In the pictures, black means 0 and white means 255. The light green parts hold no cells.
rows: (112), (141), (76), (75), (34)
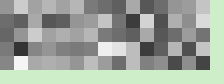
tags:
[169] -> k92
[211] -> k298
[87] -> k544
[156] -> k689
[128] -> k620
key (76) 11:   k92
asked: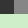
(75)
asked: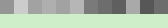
(76)
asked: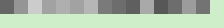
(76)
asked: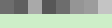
(112)
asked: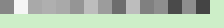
(34)

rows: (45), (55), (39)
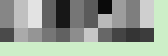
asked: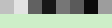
(45)
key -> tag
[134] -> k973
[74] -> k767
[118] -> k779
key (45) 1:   k973
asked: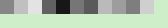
(55)
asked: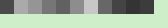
(39)
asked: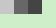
(39)

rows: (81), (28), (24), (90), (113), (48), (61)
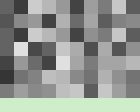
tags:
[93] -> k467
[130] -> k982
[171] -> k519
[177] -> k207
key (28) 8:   k467
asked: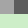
(28)
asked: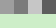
(81)
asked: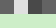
(90)
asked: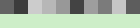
(81)

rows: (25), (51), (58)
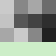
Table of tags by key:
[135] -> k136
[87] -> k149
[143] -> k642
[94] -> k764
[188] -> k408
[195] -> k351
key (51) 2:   k149
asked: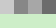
(25)
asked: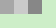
(58)

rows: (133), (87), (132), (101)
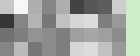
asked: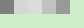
(101)
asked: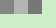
(87)
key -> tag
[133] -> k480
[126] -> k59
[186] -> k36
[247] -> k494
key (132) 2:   k59
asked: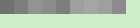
(132)

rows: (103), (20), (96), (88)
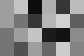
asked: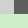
(20)
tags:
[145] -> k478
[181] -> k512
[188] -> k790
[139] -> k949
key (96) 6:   k949
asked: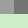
(20)
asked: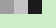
(96)
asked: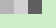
(20)
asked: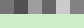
(88)

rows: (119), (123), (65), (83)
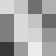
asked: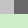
(123)
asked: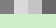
(123)

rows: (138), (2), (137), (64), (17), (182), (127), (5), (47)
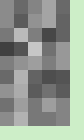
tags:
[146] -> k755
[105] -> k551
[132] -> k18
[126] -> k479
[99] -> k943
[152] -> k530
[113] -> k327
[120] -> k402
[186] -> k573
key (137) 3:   k479
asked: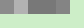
(47)
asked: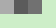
(127)
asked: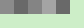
(138)

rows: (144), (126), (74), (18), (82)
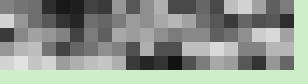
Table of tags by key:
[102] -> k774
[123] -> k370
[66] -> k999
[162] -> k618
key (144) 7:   k999
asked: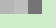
(18)
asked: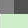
(18)
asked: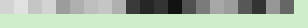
(82)

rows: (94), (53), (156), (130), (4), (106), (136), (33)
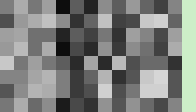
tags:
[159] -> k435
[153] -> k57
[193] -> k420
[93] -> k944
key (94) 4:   k435
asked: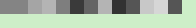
(106)
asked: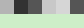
(106)

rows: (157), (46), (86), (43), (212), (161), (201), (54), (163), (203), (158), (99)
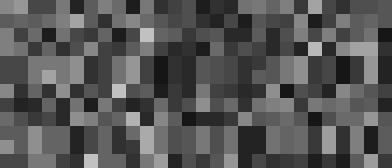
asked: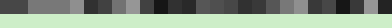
(212)
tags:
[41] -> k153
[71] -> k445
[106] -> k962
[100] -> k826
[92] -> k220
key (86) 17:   k153
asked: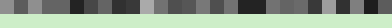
(158)
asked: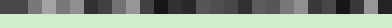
(161)
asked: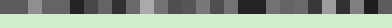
(203)

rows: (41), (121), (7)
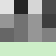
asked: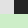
(41)
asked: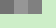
(7)
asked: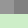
(7)

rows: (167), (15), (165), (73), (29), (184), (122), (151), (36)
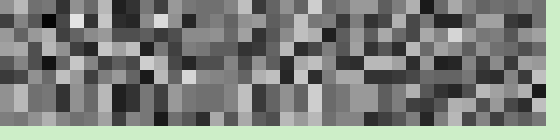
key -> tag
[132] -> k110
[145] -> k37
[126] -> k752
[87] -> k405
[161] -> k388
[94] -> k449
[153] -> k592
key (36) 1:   k752
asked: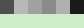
(122)

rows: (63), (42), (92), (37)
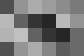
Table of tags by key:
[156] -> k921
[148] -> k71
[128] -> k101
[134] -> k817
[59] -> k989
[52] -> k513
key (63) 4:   k921
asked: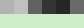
(92)
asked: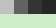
(92)

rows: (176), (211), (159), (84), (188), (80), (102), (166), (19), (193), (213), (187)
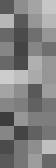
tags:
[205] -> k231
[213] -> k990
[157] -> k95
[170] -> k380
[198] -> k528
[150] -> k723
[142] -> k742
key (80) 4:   k723
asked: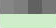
(166)
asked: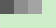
(176)
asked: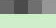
(159)
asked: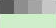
(176)
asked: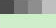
(213)

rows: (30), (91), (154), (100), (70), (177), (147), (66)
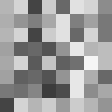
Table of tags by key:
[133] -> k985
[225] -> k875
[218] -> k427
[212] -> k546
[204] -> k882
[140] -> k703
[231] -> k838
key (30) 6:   k875
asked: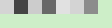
(30)
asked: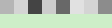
(30)
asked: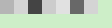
(154)
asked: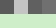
(70)
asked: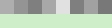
(91)

